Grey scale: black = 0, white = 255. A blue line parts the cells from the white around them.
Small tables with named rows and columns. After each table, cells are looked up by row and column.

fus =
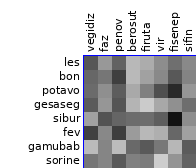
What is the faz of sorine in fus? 133
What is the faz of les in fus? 152
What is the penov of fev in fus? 62
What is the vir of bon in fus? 137
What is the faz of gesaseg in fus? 150
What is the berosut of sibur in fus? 108
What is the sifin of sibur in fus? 141
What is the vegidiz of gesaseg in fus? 91
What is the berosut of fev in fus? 155
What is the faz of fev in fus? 136
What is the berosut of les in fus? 184
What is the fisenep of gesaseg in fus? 144
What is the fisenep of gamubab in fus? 183
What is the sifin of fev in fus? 161
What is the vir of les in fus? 141

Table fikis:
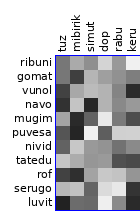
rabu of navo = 137
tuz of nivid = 98
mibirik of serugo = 193
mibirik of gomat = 63
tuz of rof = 66
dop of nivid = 147
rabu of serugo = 232
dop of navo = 179
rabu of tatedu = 80
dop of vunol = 179
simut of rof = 163
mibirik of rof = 47
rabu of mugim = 122

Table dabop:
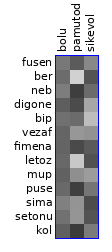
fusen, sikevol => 136
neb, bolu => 125
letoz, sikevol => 81
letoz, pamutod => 200
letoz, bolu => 104
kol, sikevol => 123
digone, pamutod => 75
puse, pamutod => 63
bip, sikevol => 189
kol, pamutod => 59
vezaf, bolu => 101

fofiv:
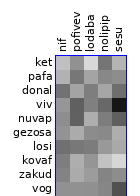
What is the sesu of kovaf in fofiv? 214
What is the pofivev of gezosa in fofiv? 171
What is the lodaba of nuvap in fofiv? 174
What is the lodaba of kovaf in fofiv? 149
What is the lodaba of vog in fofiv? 144
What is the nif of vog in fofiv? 145
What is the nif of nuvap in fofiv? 142
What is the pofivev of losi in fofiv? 120
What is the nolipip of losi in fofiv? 153
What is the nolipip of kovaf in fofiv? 194
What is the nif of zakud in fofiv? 131
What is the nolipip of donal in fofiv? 166
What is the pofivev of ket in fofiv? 145
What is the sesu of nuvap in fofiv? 95

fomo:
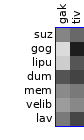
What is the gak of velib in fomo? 156
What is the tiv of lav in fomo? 70
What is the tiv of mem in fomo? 121
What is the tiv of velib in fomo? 136
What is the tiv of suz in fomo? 104
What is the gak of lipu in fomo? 205
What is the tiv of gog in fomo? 29
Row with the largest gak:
gog

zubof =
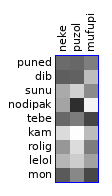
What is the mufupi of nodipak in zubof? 244
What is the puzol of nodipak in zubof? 46
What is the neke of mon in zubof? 90
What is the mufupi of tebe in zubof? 69
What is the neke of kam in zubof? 219
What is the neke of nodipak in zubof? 164
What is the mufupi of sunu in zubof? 139
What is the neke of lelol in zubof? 182
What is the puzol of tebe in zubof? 124
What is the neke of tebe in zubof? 104
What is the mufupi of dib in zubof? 189
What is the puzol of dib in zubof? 97
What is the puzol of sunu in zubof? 209
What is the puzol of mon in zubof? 136
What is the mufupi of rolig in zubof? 125
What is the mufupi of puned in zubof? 126
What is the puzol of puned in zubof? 103
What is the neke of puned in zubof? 107
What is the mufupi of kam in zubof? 188

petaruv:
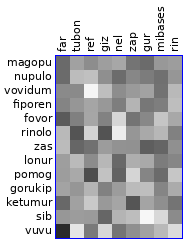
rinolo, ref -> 211
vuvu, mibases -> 185
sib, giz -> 102
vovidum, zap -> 154
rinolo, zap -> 150
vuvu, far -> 42

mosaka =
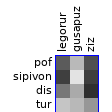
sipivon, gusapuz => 227
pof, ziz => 80
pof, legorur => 91
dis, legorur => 119
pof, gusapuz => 185
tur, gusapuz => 184
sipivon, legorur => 63
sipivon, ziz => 62
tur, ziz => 151
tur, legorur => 197
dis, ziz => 47
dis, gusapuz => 170
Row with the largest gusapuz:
sipivon

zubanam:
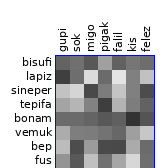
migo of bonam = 100
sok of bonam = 107
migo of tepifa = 130
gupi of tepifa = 164
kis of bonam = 51
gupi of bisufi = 99
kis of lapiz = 128
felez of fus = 110
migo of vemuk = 124
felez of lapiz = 193
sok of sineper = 213
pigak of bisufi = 160
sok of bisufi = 112
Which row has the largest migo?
lapiz

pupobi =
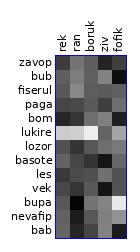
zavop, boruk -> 94
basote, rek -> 98
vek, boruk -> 88
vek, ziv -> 20
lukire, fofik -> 165
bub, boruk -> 96
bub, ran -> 125
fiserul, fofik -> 96
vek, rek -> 72
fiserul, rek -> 88
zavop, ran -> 116
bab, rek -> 101
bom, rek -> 38
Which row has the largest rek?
lukire

